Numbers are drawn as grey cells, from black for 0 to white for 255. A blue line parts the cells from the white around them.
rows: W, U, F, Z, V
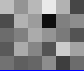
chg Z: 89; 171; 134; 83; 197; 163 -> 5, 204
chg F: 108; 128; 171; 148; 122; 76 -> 6, 83

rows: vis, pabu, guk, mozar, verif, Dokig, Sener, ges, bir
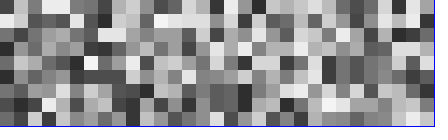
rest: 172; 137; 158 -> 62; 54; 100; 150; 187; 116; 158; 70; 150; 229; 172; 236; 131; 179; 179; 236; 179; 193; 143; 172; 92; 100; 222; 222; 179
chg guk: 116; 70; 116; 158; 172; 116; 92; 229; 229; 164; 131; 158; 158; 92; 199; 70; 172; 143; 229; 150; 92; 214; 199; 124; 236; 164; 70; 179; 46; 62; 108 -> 15, 206
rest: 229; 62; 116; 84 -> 116; 137; 108; 62; 92
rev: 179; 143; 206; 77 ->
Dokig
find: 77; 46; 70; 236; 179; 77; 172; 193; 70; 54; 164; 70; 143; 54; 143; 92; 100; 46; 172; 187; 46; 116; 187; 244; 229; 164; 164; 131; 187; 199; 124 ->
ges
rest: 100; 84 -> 229; 84; 46; 206; 193; 100; 244; 229; 222; 222; 143; 214; 62; 206; 92; 108; 187; 100; 206; 150; 70; 143; 229; 187; 236; 54
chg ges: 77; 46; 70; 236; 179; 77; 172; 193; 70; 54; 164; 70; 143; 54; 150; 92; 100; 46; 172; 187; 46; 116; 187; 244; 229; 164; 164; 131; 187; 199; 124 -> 15, 143

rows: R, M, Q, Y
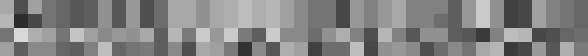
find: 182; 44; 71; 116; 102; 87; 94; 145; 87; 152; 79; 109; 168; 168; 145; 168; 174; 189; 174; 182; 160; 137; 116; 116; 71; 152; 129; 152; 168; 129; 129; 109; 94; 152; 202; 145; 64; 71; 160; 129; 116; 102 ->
M
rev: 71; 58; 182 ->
Y
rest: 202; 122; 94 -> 202; 137; 137; 109; 145; 174; 129; 79; 182; 129; 87; 145; 145; 94; 87; 58; 129; 189; 182; 71; 79; 102; 109
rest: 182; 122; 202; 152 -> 202; 122; 94; 202; 137; 137; 109; 145; 174; 129; 79; 182; 129; 87; 145; 145; 94; 87; 58; 129; 189; 182; 71; 79; 102; 109
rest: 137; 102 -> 94; 129; 189; 102; 116; 122; 94; 137; 79; 168; 160; 122; 50; 137; 87; 174; 160; 64; 109; 109; 189; 71; 145; 152; 137; 79; 109; 137; 116; 168; 182; 58; 71; 152; 87; 174; 122

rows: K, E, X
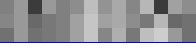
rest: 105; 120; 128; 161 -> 197; 161; 169; 141; 120; 183; 105; 113
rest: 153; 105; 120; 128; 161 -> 197; 161; 169; 141; 120; 183; 105; 113
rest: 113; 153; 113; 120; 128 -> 161; 197; 134; 175; 120; 190; 205; 153; 113
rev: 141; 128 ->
K

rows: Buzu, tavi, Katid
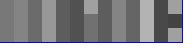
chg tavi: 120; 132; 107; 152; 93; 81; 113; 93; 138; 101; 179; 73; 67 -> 9, 132
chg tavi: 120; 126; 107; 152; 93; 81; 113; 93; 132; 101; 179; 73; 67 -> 2, 132
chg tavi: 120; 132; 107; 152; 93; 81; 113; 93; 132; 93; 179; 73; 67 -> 10, 101

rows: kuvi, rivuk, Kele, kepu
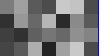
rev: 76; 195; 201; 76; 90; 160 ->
kuvi
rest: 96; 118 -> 104; 144; 132
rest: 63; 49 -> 96; 118; 104; 144; 132

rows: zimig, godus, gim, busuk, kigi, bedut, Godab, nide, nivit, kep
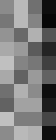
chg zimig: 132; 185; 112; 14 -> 1, 139
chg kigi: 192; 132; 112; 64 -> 3, 119
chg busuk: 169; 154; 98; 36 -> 3, 91
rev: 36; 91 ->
busuk

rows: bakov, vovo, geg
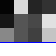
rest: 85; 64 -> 196
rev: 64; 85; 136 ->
geg
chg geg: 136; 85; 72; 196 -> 3, 64

